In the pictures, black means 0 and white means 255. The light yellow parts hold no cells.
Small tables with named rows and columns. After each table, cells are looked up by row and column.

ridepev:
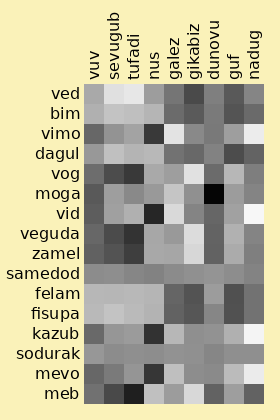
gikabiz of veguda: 220
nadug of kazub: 244
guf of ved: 89
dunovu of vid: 102
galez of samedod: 139
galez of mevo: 191
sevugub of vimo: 147
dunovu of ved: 127
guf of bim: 84
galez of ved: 117
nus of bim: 181
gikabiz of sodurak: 144
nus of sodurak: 141
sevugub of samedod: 142
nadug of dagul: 99
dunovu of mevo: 138
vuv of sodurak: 151
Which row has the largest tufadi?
ved

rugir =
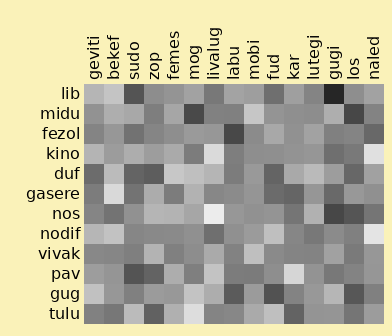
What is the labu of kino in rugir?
126
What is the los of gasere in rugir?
152
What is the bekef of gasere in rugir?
217
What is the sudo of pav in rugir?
84
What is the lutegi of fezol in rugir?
162
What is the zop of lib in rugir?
141
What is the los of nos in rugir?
85
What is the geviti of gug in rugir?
193
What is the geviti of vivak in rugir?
136
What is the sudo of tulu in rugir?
187
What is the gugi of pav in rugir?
120
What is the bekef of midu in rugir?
174
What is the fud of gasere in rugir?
107
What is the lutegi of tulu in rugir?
148
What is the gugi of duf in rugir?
157
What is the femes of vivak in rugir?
128
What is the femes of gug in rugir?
152
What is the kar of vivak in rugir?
132
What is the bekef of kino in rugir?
156
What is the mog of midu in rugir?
73

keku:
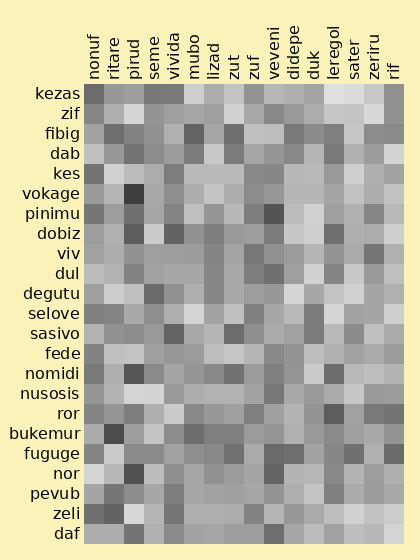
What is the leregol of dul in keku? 133
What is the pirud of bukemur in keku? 158
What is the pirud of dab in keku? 116
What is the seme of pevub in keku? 167
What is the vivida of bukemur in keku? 140
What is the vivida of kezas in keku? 122
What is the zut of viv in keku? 164
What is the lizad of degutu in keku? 135
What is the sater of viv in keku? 170
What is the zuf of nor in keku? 165
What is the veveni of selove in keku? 167
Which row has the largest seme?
nusosis

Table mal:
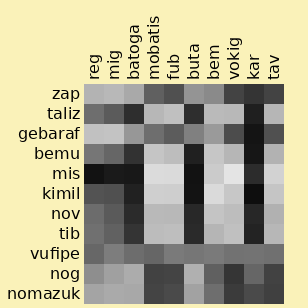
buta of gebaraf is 128
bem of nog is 96
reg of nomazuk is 164
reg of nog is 142
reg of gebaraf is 193
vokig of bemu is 182
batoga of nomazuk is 168
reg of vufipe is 103
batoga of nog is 172
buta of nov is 40
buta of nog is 176
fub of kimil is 206
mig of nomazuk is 170
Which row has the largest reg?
gebaraf

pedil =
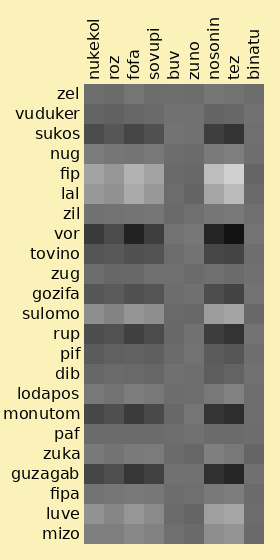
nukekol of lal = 152
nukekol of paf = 107
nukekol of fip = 163
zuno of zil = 111
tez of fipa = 125
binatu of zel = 108
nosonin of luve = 159
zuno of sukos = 113
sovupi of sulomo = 141
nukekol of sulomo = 142
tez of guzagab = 38
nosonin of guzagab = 48

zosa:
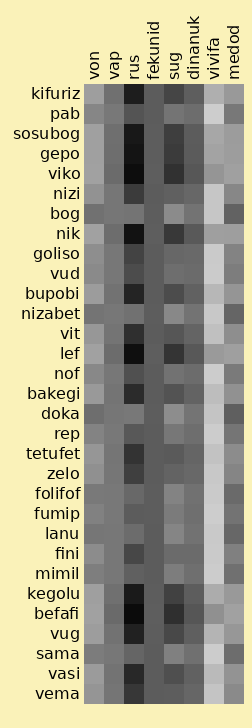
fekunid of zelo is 92
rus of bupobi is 36
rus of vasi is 40
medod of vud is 125
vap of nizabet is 119
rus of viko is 13
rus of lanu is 108
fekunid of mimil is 92
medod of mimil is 112
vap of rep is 120
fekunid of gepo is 93
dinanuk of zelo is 104
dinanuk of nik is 89
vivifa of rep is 204
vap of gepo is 110

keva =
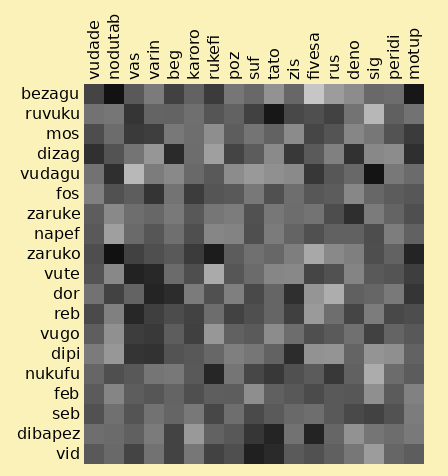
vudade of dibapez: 110
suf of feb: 142
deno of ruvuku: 115
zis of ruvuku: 72
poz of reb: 66
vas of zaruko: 65
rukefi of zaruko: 28
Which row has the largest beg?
vudagu

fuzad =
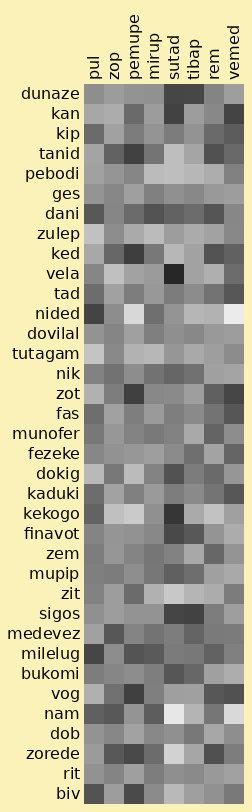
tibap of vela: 162
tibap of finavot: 88
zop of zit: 157
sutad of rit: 143
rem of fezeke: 163
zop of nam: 88
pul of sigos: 144
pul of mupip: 127
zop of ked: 103
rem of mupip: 160
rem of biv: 145
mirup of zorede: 108
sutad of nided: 148
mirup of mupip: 119
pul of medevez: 161
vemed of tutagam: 140
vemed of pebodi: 129
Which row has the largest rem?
kekogo

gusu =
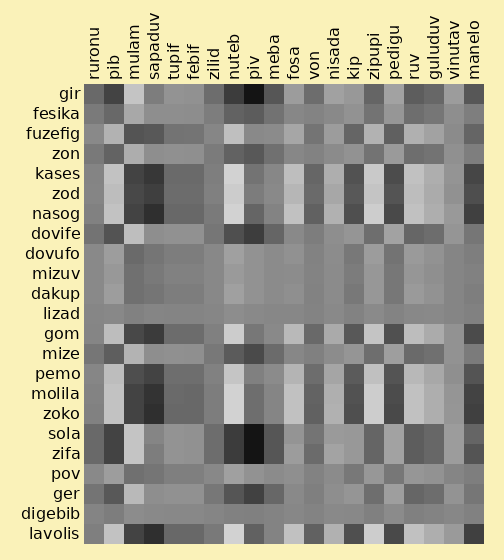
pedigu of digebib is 139
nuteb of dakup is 160
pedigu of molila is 76
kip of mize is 149
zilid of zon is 123
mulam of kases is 67

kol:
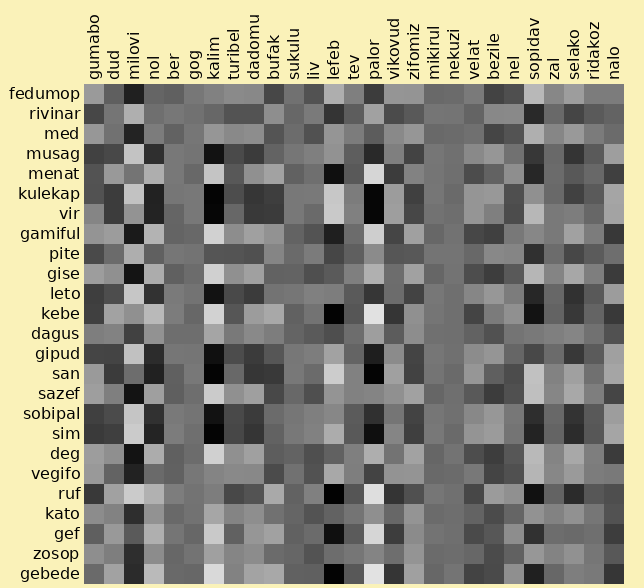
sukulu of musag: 118
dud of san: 59
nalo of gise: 59
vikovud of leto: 108
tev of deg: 127
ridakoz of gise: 126
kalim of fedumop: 129
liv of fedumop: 82
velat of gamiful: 71
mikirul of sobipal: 118
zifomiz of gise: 161
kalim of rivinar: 103
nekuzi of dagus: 111
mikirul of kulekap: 118
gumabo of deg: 157
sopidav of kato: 146
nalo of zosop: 88
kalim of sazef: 203

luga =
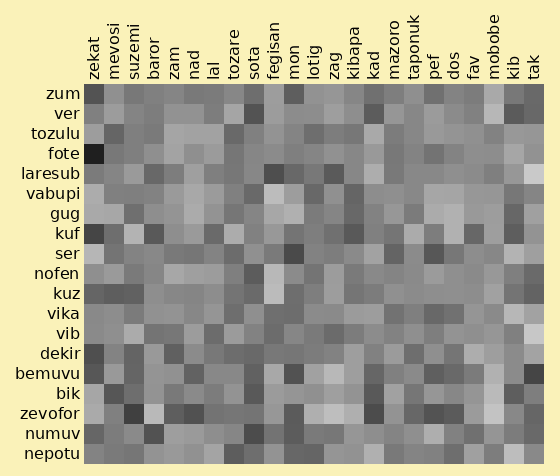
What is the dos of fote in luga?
131
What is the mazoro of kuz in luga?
144
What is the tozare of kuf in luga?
172
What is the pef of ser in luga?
87
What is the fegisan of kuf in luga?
152
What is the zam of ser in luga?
121
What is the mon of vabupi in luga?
157
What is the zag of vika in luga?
138
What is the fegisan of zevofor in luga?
151
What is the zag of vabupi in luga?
144
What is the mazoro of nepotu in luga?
121
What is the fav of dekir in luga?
173
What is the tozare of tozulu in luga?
105
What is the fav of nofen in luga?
138
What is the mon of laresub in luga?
104

